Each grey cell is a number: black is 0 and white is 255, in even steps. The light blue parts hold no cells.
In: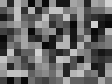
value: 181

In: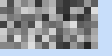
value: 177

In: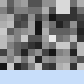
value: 144

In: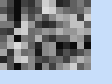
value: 11

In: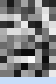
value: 92

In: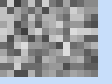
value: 62
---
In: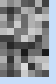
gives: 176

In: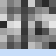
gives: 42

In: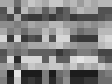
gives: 184

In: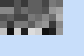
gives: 121

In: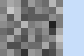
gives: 182

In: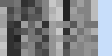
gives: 132

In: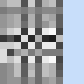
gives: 191

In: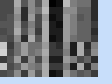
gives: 112
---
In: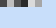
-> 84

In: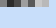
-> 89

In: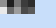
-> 60

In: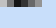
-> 104

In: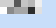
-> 138

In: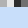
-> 177

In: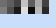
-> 40

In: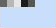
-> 100

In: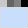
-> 127
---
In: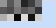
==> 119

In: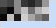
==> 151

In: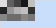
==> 192

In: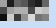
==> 101

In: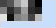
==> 2

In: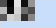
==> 148
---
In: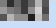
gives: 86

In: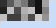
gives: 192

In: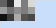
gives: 16

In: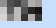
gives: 214

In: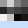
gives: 242

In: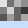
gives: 85

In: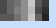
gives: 88
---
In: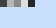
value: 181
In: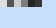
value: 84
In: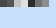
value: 85
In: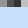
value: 82
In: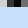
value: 52
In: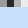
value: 41
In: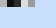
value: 16
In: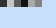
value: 198
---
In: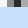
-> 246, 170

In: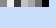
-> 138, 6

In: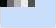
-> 7, 81

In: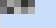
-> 98, 178

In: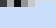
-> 60, 200

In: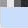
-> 154, 43
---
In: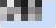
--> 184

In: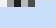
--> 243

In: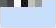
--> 95

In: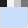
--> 32

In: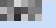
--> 83

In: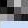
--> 169

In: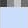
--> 65

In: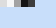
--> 221

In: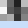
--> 158

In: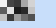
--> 195
